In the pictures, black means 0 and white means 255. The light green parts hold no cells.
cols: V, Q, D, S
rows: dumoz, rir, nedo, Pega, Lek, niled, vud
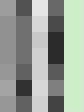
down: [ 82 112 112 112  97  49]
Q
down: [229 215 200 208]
D

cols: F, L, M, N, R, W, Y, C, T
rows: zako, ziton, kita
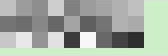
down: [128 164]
R
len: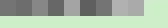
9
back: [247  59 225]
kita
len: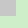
1
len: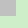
1

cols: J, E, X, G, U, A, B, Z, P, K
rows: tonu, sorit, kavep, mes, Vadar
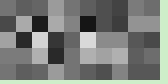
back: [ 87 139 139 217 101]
kavep
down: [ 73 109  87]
K
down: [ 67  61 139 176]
Z
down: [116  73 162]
J

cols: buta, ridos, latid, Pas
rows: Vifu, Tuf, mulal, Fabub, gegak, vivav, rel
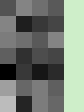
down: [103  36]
ridos
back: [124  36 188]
rel
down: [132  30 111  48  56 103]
ridos
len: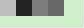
4
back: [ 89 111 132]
Vifu

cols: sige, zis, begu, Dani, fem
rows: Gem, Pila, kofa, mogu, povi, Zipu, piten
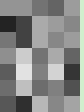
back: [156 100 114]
Gem
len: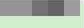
5
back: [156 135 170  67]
kofa
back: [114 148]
Gem

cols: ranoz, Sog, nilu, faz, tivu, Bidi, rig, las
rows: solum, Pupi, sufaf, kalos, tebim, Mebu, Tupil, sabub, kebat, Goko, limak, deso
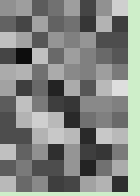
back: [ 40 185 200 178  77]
kebat
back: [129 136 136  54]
Tupil
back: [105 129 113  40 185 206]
sabub

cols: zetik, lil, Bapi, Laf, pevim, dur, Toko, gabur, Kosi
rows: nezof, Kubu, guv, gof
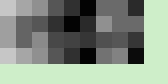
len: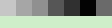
7
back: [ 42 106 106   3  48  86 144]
nezof

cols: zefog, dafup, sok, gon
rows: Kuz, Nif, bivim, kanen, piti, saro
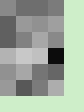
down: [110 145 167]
sok
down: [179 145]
zefog
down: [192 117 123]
sok
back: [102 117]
piti

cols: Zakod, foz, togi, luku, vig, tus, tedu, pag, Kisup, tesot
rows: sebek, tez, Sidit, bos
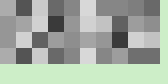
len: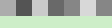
7
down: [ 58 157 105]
luku
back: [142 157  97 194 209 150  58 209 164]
tez

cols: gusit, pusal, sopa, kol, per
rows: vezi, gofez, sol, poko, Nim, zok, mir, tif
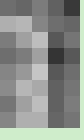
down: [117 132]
gusit
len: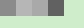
4

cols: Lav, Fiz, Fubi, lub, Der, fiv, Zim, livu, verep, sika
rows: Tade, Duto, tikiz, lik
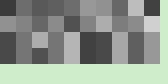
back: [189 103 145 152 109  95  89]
Tade
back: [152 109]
Tade
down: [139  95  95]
verep
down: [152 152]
sika
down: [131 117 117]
Fiz
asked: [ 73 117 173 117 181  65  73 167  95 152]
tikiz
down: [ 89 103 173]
Fubi

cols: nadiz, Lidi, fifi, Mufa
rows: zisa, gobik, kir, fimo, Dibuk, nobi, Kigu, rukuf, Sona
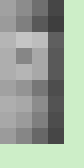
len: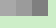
3
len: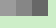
3
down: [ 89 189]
fifi
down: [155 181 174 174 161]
nadiz
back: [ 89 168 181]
Dibuk

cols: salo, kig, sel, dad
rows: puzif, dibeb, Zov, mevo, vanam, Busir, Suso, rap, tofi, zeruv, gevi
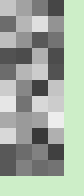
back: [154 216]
tofi
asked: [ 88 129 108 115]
gevi
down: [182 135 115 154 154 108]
kig
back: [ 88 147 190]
Zov

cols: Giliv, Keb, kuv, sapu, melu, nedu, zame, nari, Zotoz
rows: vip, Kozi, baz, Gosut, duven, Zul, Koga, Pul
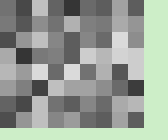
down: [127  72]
Keb
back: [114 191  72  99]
Koga

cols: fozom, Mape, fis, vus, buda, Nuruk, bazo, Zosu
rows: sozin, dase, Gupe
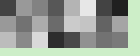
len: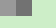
2
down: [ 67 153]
fozom
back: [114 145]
Gupe
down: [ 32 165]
Zosu
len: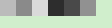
6

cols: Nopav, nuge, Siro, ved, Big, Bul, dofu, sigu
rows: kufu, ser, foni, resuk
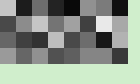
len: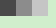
3
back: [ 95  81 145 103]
resuk

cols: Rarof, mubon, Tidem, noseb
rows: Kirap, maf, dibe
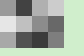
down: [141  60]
Tidem
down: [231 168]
Rarof

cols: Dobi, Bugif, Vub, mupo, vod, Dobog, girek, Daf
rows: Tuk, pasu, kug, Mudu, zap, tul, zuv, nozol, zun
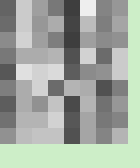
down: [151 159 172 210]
Vub
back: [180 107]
tul
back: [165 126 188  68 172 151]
pasu
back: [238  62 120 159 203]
Tuk
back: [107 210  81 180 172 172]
Mudu

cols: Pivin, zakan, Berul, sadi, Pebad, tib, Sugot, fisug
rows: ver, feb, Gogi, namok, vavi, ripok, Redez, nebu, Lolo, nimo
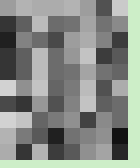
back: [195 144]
ripok
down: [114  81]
Sugot
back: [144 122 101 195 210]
nebu
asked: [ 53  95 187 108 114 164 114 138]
feb
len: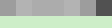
7

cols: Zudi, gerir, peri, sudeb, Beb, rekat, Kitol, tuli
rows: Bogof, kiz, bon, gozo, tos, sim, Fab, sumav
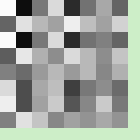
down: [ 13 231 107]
gerir
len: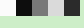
5

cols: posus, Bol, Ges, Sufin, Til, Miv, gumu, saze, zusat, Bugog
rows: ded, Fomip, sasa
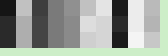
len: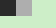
2
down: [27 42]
saze
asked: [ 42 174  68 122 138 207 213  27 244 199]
sasa
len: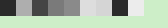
9
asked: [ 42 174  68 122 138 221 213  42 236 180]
Fomip
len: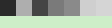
7

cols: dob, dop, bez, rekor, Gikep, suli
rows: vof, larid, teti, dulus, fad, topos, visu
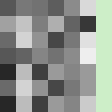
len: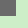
1
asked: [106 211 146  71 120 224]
teti
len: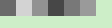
6

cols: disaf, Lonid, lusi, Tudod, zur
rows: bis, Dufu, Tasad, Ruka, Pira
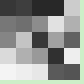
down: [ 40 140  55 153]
lusi
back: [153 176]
Ruka
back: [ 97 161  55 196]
Tasad
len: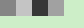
4
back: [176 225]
Dufu
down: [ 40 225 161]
Tudod
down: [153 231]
lusi

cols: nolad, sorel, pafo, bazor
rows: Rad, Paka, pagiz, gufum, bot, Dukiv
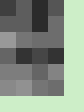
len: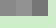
3
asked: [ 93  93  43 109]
Paka
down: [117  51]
sorel
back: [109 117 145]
Dukiv
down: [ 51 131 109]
bazor

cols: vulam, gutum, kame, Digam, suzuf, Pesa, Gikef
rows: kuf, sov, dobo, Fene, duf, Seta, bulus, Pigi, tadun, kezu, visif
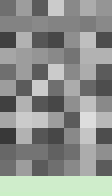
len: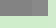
3
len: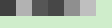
6
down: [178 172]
Pesa
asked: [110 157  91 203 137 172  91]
duf
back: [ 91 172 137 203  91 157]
duf
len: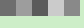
5

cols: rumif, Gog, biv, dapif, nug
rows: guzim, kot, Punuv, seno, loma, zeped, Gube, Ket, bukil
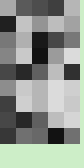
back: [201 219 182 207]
Gube
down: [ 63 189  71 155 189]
dapif
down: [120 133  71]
rumif
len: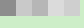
5
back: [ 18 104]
bukil

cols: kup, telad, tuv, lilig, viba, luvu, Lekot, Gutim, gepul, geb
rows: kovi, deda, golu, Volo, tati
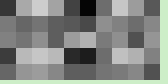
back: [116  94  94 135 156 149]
tati
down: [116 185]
telad
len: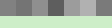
7

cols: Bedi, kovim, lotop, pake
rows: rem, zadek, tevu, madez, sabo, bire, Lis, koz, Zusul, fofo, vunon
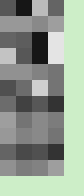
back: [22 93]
tevu
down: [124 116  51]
pake
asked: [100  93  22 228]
tevu
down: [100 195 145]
Bedi
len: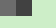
2
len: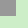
1

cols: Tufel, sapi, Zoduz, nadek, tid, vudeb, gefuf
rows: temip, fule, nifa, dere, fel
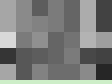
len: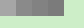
4
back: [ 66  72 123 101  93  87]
dere
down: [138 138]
sapi
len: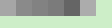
6
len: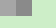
2
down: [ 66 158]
gefuf
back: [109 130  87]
fel

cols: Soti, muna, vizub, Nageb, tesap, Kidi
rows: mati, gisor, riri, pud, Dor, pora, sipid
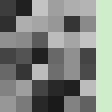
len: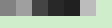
6
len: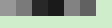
6
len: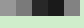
5

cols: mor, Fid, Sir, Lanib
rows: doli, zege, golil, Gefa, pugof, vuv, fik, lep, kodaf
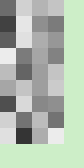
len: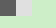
2
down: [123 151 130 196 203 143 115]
Lanib
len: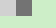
2

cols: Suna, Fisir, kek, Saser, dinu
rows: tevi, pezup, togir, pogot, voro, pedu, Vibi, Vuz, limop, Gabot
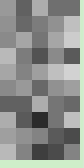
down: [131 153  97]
Fisir
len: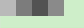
4
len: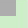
1
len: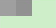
2
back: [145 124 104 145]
pezup

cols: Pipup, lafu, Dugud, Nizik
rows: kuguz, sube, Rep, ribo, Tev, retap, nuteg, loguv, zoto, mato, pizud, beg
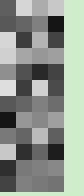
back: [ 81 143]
Tev
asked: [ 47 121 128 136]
pizud
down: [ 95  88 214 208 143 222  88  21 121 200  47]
Pipup
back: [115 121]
beg

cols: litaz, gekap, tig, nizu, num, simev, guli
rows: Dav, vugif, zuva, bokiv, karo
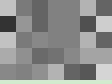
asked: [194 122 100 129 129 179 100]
Dav
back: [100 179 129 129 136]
zuva
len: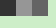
3
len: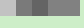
5
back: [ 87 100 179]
karo

